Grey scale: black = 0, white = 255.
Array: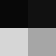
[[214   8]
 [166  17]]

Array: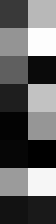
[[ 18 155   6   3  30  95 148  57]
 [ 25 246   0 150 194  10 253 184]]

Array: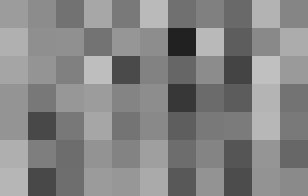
[[182 175 148 148 165 176 156]
 [ 72 126  72 120 148 143 140]
 [110 109 120 151 128 144 114]
 [155 147 166 156 190 115 167]
 [151 131 116 132  74 150 121]
 [170 159 137 141 130 141 186]
 [ 88 109  94  55 102  33 112]
 [147 132 121 107 140 185 128]
 [ 76  85 123  92  68  93 105]
 [147 149 183 180 192 137 179]
 [138 103 121 115 154 172 133]]

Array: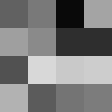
[[178  81 159  97]
 [ 91 216 138 121]
 [116 201  46   9]
 [124 205  46 164]]

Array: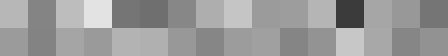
[[155 183]
 [131 132]
 [165 189]
 [154 227]
 [179 117]
 [176 111]
 [152 135]
 [134 174]
 [156 197]
 [160 155]
 [133 157]
 [147 181]
 [199  59]
 [168 166]
 [134 152]
 [146 117]]

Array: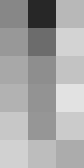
[[209 199 178 168 152 135]
 [189 150 147 142 108  39]
 [172 203 226 195 211 184]]
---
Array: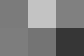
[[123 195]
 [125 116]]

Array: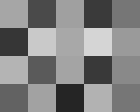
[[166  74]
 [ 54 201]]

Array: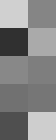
[[208 133]
 [ 48 170]]

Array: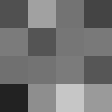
[[ 80 161]
 [123  84]]

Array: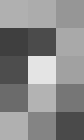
[[176 172]
 [ 63  75]]

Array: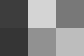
[[ 61 212]
 [ 53 145]]
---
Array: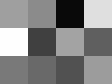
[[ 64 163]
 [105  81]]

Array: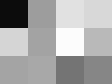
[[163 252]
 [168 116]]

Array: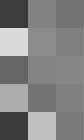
[[139 127]
 [132 135]]

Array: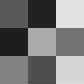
[[170 114]
 [ 79 214]]

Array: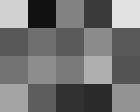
[[111  90]
 [141 122]]

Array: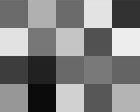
[[119 197]
 [ 33 105]]

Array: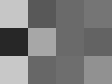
[[167 106]
 [103 110]]

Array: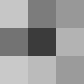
[[ 59 179]
 [187 155]]
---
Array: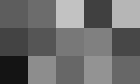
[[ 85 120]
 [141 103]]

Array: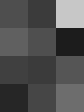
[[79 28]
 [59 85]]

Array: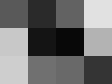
[[ 20   8]
 [112 105]]

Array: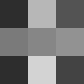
[[134 146]
 [211  67]]

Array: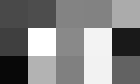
[[255 137]
 [179 128]]

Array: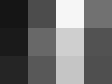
[[104 207]
 [ 88 197]]

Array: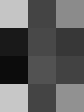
[[72 55]
 [82 66]]

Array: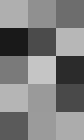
[[ 75 183]
 [197  43]]
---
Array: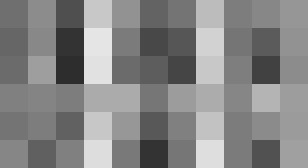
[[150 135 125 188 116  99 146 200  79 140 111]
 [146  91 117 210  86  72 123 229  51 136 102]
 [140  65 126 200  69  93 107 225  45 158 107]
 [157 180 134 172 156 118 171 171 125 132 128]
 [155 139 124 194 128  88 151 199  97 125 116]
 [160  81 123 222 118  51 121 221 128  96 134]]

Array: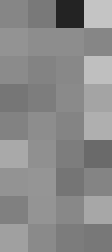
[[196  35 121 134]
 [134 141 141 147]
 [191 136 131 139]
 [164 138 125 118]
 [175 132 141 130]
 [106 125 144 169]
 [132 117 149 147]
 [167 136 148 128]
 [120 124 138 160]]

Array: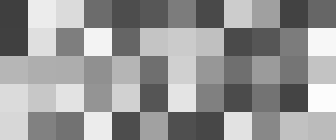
[[102  66 160 204  73 124  87  77 108 219 236  63]
 [247 124  86  74 192 203 196 101 243 126 223  64]
 [195 117 155 111 151 208 111 181 144 173 174 182]
 [252  68 115  75 128 228  85 209 148 227 199 219]
 [187 193 136 226  71  79 161  77 236 114 129 215]]

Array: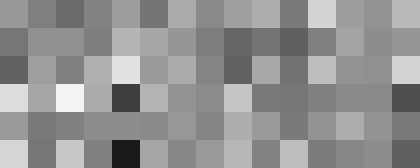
[[185 146 157 212 121 174 159 137 170 117 157 131 107 127 152]
 [150 141 163 128  95 116 102 125 150 167 181 126 145 145 118]
 [212 144 147 189 114 168  97 133 171 155 226 176 128 158  97]
 [ 79 138 138 129 119 120 196 139 147 179  62 171 243 165 220]
 [120 147 172 146 122 153 174 133 151 138 141 140 128 121 154]
 [ 96 141 135 123 189 131 183 153 135 165  26 129 199 118 213]]

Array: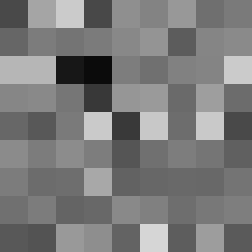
[[122 111 152 131 143  72 203 165  73]
 [138 133  92 148 136 123 116 124 102]
 [203 132 129 112 125  11  23 182 182]
 [108 158 106 154 150  56 118 137 134]
 [ 73 201 109 200  57 202 122  88 103]
 [ 96 117 125 112  85 125 140 124 139]
 [116 104 105 103  98 168 110 108 124]
 [126 120 110 128 137 104 100 124 112]
 [ 90 157  93 214  99 142 153  83  88]]

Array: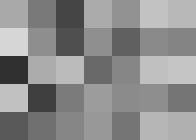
[[184 194 146 171  69 121 169]
 [132 138  96 143  79 142 214]
 [197 192 134 105 187 172  48]
 [117 142 139 156 123  63 193]
 [176 182 117 152 134 112  89]]
